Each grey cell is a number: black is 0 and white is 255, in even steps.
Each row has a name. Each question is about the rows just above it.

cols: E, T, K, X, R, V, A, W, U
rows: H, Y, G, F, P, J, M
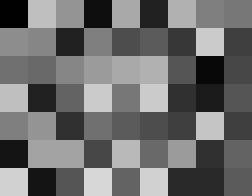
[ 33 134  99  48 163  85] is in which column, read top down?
K
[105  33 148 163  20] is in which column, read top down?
T
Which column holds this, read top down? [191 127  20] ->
E
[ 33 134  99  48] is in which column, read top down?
K

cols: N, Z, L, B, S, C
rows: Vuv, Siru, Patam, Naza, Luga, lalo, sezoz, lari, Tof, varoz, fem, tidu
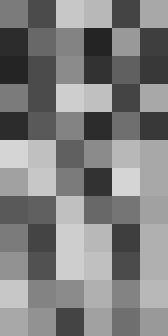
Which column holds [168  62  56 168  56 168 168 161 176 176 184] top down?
C
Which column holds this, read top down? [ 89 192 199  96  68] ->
Z

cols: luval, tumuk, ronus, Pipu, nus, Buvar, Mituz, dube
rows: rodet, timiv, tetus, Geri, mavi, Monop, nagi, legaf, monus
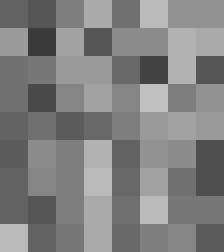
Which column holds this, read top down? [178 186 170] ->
Pipu
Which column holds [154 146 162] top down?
Buvar
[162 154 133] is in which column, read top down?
ronus
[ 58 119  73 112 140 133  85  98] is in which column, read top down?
tumuk

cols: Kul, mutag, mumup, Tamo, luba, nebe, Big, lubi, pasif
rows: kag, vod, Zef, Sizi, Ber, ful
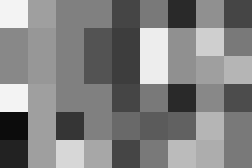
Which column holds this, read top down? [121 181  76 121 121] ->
pasif
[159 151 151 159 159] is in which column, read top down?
mutag
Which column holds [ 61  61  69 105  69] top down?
luba

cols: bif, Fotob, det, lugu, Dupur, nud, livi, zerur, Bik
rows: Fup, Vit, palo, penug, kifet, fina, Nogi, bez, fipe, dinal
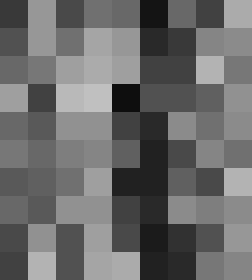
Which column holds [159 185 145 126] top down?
det
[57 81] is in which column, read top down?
bif
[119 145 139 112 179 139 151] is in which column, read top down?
Bik
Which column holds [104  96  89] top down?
Fotob

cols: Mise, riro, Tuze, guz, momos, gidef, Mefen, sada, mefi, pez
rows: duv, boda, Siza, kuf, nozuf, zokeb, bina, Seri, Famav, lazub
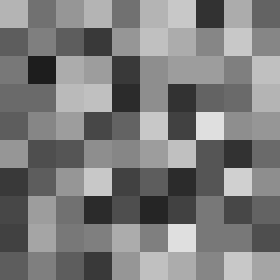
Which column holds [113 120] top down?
Tuze
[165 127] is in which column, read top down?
riro
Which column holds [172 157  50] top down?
Mefen
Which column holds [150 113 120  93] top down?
Tuze

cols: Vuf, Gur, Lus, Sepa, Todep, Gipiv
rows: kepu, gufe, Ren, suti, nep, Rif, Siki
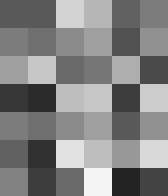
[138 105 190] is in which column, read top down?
Lus
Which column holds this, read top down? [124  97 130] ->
Vuf
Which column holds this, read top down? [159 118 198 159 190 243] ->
Sepa
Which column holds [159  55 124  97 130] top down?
Vuf
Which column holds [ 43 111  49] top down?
Gur
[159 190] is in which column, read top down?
Sepa
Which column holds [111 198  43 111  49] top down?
Gur

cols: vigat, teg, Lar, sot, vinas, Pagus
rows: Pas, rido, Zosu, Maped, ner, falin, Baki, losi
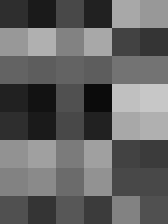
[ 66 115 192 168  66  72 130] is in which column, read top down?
vinas
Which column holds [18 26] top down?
teg
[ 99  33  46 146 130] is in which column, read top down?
vigat
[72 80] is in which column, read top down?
Pagus
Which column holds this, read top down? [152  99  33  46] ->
vigat
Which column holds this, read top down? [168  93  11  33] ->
sot

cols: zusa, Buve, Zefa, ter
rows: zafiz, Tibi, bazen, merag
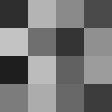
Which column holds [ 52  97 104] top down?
Zefa
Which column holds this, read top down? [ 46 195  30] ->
zusa
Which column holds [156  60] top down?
ter
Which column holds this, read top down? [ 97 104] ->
Zefa
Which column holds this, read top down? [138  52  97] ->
Zefa

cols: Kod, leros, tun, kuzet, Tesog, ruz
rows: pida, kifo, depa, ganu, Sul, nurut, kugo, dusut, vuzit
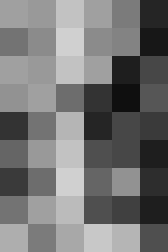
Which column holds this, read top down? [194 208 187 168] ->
tun
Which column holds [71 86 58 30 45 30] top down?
ruz

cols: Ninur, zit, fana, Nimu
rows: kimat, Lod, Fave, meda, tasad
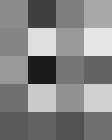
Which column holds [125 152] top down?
fana
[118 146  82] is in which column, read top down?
fana
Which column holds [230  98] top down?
Nimu
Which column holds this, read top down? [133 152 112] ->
Ninur

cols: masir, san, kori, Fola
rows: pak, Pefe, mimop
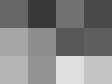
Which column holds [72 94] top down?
Fola
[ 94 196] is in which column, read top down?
Fola

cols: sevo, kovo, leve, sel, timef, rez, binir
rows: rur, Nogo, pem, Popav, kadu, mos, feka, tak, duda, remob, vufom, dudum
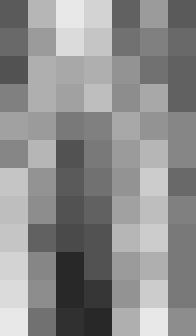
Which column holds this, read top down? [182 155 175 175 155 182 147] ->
kovo
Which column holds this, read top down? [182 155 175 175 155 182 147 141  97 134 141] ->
kovo
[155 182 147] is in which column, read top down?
kovo
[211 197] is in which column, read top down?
sel
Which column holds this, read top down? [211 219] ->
sevo

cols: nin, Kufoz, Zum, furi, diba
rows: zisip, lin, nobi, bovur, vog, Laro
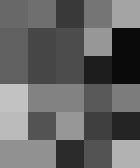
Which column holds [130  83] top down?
Kufoz
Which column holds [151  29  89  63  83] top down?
furi

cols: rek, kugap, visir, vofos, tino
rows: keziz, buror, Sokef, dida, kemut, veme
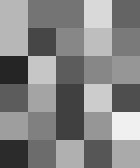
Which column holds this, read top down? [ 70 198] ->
kugap
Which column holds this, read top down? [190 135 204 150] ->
vofos

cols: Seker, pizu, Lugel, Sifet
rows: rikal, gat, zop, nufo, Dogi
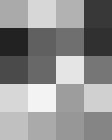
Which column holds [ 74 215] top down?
Seker
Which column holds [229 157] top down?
Lugel
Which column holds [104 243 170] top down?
pizu
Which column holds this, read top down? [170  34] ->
Seker
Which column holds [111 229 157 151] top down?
Lugel

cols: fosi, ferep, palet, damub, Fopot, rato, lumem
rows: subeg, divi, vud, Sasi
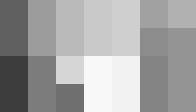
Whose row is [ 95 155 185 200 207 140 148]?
divi
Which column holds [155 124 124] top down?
ferep

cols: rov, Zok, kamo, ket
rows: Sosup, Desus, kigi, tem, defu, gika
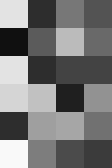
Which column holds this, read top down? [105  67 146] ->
ket
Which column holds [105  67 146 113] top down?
ket

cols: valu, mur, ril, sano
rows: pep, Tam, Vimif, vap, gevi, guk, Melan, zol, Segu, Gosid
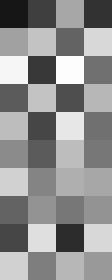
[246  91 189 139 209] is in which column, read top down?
valu
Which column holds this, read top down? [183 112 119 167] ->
sano
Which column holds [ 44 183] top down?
ril
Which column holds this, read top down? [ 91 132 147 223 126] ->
mur
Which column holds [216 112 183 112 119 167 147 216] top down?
sano

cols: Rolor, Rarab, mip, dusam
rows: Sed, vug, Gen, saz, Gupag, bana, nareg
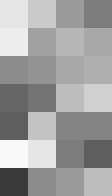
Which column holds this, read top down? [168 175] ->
dusam
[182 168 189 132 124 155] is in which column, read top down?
mip
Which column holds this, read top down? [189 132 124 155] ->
mip
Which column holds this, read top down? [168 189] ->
mip
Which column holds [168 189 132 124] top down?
mip
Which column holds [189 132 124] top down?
mip

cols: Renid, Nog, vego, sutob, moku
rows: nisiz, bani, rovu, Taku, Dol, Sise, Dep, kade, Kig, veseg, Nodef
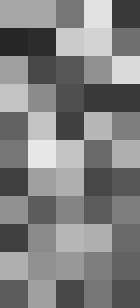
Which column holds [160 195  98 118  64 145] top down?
Renid
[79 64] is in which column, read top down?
vego

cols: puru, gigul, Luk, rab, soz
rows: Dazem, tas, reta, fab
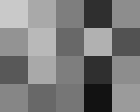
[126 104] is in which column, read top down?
Luk
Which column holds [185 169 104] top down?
gigul
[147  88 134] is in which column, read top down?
puru

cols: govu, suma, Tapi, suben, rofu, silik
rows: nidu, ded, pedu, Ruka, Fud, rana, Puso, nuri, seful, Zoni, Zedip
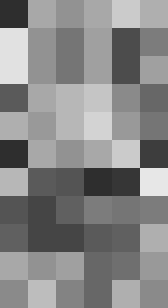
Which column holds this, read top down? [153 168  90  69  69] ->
suma
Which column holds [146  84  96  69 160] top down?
Tapi
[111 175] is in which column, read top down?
rofu

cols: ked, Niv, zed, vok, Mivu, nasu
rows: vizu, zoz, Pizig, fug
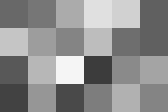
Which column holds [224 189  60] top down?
vok
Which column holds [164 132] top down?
nasu
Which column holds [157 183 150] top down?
Niv
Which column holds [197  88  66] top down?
ked
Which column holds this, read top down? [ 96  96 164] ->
nasu
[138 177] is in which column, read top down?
Mivu

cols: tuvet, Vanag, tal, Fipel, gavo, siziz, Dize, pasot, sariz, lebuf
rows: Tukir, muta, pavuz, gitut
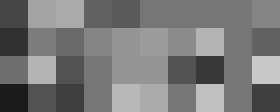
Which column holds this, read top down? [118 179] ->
pasot
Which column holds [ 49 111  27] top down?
tuvet
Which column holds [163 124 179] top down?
Vanag
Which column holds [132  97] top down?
lebuf
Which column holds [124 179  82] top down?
Vanag

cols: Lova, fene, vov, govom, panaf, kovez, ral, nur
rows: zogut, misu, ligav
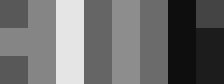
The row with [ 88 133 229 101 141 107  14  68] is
zogut
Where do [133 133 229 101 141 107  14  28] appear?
misu

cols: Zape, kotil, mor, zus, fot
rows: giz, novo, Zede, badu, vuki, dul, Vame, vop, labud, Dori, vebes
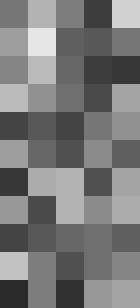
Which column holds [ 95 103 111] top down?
mor
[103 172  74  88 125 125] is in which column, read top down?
kotil
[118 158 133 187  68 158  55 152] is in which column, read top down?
Zape

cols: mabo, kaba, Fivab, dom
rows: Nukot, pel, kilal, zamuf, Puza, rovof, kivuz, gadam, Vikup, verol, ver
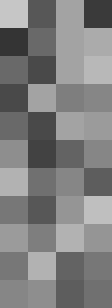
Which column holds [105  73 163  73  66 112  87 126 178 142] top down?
kaba
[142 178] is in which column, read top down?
mabo
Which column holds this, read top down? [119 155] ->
mabo

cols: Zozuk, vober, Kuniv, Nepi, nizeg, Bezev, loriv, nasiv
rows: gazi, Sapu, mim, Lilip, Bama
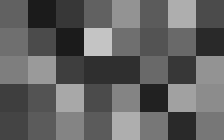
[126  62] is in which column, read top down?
Zozuk
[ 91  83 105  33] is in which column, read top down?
Bezev
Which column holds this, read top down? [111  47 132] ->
nizeg
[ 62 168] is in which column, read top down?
Kuniv
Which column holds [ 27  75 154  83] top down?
vober
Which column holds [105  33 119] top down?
Bezev

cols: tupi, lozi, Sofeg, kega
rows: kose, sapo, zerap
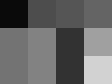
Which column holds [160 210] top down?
kega
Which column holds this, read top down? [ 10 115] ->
tupi
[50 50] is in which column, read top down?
Sofeg

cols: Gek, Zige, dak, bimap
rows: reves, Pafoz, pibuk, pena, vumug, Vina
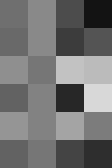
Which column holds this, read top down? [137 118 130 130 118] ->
Zige
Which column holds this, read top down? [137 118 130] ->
Zige
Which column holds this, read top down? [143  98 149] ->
Gek
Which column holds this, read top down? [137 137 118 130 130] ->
Zige
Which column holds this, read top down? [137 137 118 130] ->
Zige

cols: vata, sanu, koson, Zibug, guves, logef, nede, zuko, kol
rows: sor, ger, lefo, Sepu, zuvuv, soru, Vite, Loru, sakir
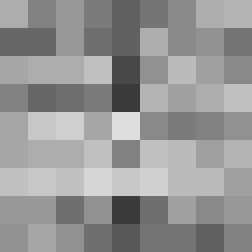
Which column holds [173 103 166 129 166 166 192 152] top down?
vata
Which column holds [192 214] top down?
Zibug
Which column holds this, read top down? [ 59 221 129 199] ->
guves
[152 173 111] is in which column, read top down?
koson
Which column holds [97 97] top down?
guves
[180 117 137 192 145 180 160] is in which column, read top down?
kol
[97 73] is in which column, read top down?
guves

